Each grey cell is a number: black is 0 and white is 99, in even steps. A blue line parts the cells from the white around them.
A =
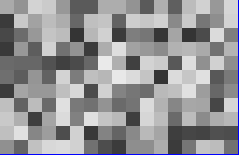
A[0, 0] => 66
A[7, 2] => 73
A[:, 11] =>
[68, 81, 21, 54, 79, 20, 72, 69, 73, 64, 67]
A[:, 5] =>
[35, 40, 20, 57, 29, 48, 84, 47, 50, 81, 81]
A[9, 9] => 53
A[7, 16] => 83
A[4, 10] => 82
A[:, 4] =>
[59, 67, 73, 44, 25, 82, 74, 87, 85, 30, 85]
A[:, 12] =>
[37, 53, 64, 69, 34, 85, 74, 52, 41, 24, 23]
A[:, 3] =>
[79, 73, 76, 81, 32, 38, 59, 41, 64, 61, 84]
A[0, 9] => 57
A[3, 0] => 22
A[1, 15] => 55
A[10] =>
[56, 39, 75, 84, 85, 81, 44, 30, 23, 55, 55, 67, 23, 46, 76, 73, 44]
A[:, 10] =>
[35, 77, 46, 59, 82, 76, 42, 85, 83, 72, 55]
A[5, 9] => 85
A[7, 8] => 41
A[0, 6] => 35
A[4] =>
[41, 40, 40, 32, 25, 29, 40, 91, 68, 25, 82, 79, 34, 86, 56, 81, 55]
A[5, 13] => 77
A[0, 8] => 67
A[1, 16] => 82
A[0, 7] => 67
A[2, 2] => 59
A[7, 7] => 57
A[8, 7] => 76
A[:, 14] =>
[81, 46, 29, 66, 56, 87, 61, 64, 54, 26, 76]

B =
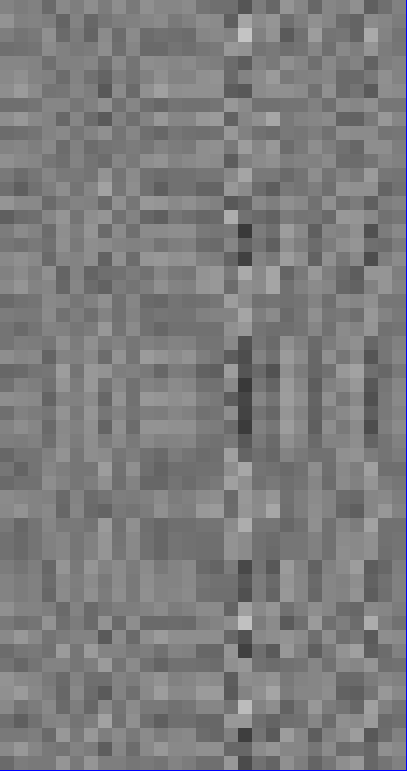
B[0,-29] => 51
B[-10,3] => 45
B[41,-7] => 41
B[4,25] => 51
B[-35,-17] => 51
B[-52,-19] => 41
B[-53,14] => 52
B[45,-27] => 53
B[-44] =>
[56, 53, 52, 46, 43, 51, 45, 42, 52, 47, 55, 57, 51, 53, 55, 54, 36, 50, 54, 56, 49, 51, 50, 54, 42, 42, 45, 52, 50]
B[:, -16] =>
[54, 50, 42, 43, 54, 51, 56, 44, 52, 44, 47, 53, 44, 44, 56, 43, 55, 50, 57, 46, 50, 43, 45, 44, 50, 57, 47, 52, 57, 50, 56, 52, 45, 43, 42, 50, 49, 43, 44, 44, 53, 53, 54, 50, 41, 55, 50, 44, 52, 53, 46, 43, 53, 53, 48]
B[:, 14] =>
[45, 55, 52, 46, 50, 56, 56, 44, 59, 43, 55, 55, 46, 39, 52, 40, 47, 42, 50, 57, 58, 44, 50, 44, 45, 49, 38, 44, 49, 44, 49, 45, 42, 44, 45, 54, 59, 45, 43, 43, 41, 46, 44, 54, 49, 55, 40, 43, 55, 60, 52, 40, 42, 56, 43]
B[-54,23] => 52
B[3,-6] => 43
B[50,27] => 50
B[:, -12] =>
[33, 64, 76, 57, 36, 51, 34, 54, 52, 50, 61, 50, 64, 54, 39, 44, 22, 38, 25, 66, 56, 54, 64, 59, 32, 30, 33, 22, 27, 26, 23, 34, 39, 65, 56, 59, 58, 67, 54, 54, 28, 34, 31, 62, 75, 32, 25, 59, 55, 51, 73, 59, 24, 40, 29]
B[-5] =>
[53, 45, 48, 53, 41, 49, 40, 53, 45, 54, 47, 47, 44, 46, 52, 52, 45, 73, 51, 55, 38, 46, 59, 48, 45, 40, 62, 50, 45]
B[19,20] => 39
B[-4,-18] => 37
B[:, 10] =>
[56, 52, 42, 41, 55, 50, 56, 43, 51, 43, 46, 55, 44, 44, 59, 40, 54, 51, 58, 44, 49, 41, 44, 44, 50, 60, 47, 51, 59, 49, 57, 53, 44, 43, 40, 50, 48, 43, 44, 44, 54, 55, 56, 51, 41, 55, 49, 44, 54, 53, 47, 43, 54, 53, 47]
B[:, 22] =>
[40, 56, 61, 52, 43, 51, 44, 50, 52, 49, 55, 50, 55, 49, 44, 46, 37, 42, 38, 59, 54, 51, 56, 52, 41, 40, 40, 36, 39, 38, 37, 41, 44, 55, 52, 54, 55, 56, 50, 50, 38, 41, 40, 55, 60, 43, 37, 52, 52, 52, 59, 52, 36, 46, 39]
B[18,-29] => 53
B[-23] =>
[40, 45, 45, 50, 57, 46, 55, 54, 46, 49, 44, 41, 48, 45, 42, 43, 62, 39, 43, 40, 51, 47, 44, 44, 56, 57, 48, 45, 48]
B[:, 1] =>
[48, 50, 45, 44, 52, 56, 60, 43, 59, 43, 52, 53, 42, 37, 53, 42, 54, 44, 56, 54, 58, 44, 47, 41, 49, 52, 41, 51, 54, 50, 55, 48, 45, 39, 44, 52, 57, 40, 41, 41, 45, 48, 48, 51, 43, 59, 46, 40, 53, 60, 45, 37, 47, 59, 48]
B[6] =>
[55, 60, 54, 45, 46, 52, 49, 34, 54, 41, 56, 62, 55, 56, 56, 56, 36, 34, 54, 56, 56, 54, 44, 56, 41, 45, 35, 55, 54]
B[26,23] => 44
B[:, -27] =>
[50, 51, 47, 45, 51, 51, 54, 45, 53, 45, 49, 52, 46, 44, 53, 43, 51, 47, 53, 49, 51, 45, 47, 45, 48, 53, 45, 49, 53, 48, 52, 50, 45, 45, 44, 51, 51, 45, 45, 45, 49, 50, 50, 51, 45, 53, 47, 45, 52, 53, 48, 44, 49, 52, 47]
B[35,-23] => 42
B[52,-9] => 61
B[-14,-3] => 38
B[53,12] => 53
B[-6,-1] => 53
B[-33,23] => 46
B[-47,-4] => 38
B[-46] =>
[42, 43, 45, 51, 53, 46, 51, 56, 45, 52, 43, 40, 46, 44, 43, 44, 59, 50, 44, 42, 47, 46, 49, 44, 55, 54, 54, 45, 46]
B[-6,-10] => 64
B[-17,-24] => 46
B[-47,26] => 47

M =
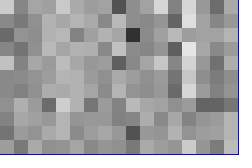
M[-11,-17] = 79
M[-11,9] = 55
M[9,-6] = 58
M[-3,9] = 52
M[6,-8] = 57
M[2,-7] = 54
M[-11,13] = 83
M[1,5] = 70
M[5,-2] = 48
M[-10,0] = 53
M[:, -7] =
[63, 53, 54, 52, 64, 56, 55, 65, 67, 59, 66]
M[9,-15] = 57
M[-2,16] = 70
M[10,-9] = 56
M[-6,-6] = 60
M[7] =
[56, 68, 60, 42, 80, 69, 46, 60, 51, 72, 65, 63, 56, 60, 39, 39, 46]
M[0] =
[79, 52, 64, 62, 78, 66, 61, 63, 32, 55, 63, 83, 50, 83, 59, 42, 66]
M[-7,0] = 75
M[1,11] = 58
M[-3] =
[51, 65, 62, 59, 70, 58, 59, 59, 50, 52, 67, 53, 65, 51, 58, 60, 70]
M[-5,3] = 67
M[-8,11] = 58
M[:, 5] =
[66, 70, 51, 69, 65, 69, 69, 69, 58, 54, 64]
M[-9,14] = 63
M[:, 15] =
[42, 52, 63, 53, 44, 48, 50, 39, 60, 62, 48]
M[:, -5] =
[50, 39, 72, 37, 52, 45, 41, 56, 65, 69, 58]
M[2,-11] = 62
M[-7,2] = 65
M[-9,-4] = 61
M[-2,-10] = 65
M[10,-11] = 53

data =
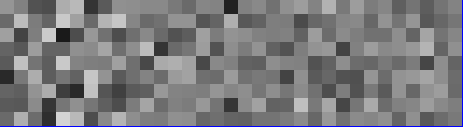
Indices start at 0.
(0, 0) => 58
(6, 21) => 54
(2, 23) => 42
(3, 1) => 34
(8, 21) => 54
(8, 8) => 70
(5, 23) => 40
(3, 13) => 46
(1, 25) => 53
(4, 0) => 35
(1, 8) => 77
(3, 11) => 20
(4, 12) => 68
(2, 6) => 59
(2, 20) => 50
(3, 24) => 26
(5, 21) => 56
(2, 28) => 55
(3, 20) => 32
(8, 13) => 55
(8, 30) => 34
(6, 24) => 49
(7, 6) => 46
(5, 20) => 26
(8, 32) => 47
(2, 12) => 32
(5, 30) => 64
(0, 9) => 55
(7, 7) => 37
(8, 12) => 56
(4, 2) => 45
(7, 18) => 63
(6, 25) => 32
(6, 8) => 25

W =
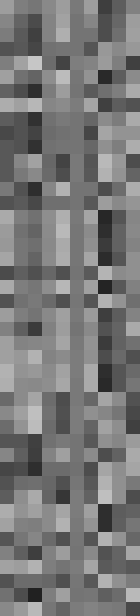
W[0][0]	61
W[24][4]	64
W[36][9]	38
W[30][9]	25
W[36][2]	62
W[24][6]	57
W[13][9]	67
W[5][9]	54
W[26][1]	57
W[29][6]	56
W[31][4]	47
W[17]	[59, 46, 43, 53, 66, 46, 56, 23, 38, 51]
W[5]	[62, 44, 39, 55, 73, 46, 57, 16, 36, 54]
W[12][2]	53
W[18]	[64, 46, 39, 54, 67, 46, 64, 17, 33, 56]
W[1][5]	45
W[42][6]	46
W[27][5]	47
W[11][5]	47
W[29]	[53, 62, 74, 44, 31, 48, 56, 52, 46, 28]
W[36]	[67, 57, 62, 54, 64, 48, 62, 18, 36, 38]
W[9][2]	26
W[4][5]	49
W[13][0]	47
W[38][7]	69
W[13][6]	45
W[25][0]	62
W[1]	[52, 39, 29, 51, 63, 45, 52, 30, 40, 61]
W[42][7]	37
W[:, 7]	[24, 30, 30, 59, 60, 16, 43, 25, 54, 64, 56, 72, 69, 30, 61, 15, 18, 23, 17, 70, 14, 69, 24, 32, 23, 30, 18, 16, 64, 52, 63, 56, 30, 64, 69, 74, 18, 18, 69, 32, 35, 69, 37, 48]
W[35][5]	48
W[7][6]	64
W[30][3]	42
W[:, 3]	[53, 51, 51, 44, 42, 55, 48, 52, 44, 42, 44, 40, 41, 52, 43, 55, 54, 53, 54, 40, 55, 41, 53, 50, 53, 51, 54, 55, 42, 44, 42, 44, 51, 42, 40, 39, 54, 54, 41, 50, 49, 40, 49, 46]
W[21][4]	31
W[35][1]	55
